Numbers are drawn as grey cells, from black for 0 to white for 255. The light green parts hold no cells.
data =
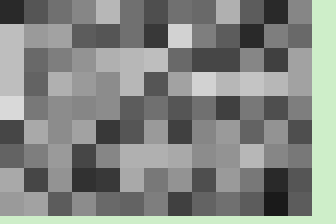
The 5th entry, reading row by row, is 183
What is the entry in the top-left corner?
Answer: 41
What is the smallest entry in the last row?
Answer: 26
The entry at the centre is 112
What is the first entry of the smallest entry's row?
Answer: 154
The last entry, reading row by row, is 92
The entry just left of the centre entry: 92
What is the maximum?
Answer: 217
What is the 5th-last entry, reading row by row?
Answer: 99
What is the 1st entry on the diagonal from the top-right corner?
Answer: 134
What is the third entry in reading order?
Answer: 112
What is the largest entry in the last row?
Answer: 162
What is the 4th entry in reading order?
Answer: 134
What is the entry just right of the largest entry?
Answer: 120
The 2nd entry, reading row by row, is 85
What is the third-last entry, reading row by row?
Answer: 92
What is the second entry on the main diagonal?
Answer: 154
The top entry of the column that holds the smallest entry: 41
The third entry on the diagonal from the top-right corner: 134
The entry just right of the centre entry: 85
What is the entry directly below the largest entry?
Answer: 70
